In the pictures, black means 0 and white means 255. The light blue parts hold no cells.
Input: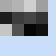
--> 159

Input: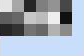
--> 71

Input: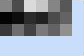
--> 87

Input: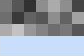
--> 68

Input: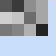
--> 166

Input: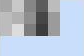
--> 188

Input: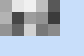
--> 88
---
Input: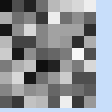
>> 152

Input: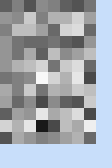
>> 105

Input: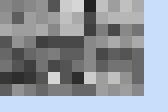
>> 136

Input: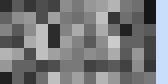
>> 121

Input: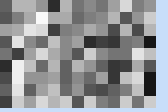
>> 204
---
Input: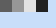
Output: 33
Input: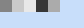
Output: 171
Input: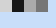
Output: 118
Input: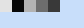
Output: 57
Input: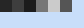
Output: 85
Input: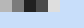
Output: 222
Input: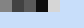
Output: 214
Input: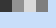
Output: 126
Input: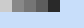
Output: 41
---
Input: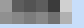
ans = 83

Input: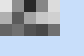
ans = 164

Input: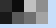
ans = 192

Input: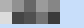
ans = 103

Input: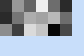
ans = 173

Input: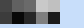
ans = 106

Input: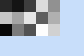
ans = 230

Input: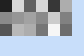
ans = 162

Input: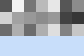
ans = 152
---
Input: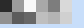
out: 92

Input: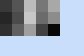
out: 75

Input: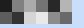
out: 51

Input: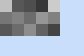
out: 129

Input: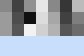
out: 77

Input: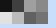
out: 187

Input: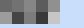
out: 69
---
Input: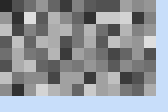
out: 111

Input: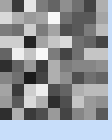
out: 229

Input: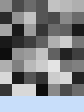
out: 107

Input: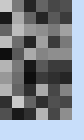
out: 37

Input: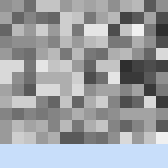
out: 111

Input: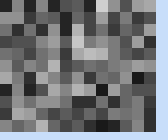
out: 36

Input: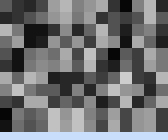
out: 39

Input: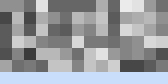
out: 111

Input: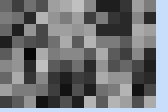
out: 112
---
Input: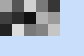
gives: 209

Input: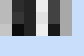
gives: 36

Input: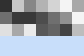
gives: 135

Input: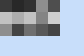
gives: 49

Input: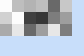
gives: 179

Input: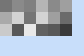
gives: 128
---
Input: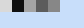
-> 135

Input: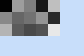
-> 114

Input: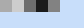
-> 130

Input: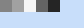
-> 131

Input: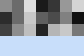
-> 119

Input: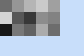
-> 130
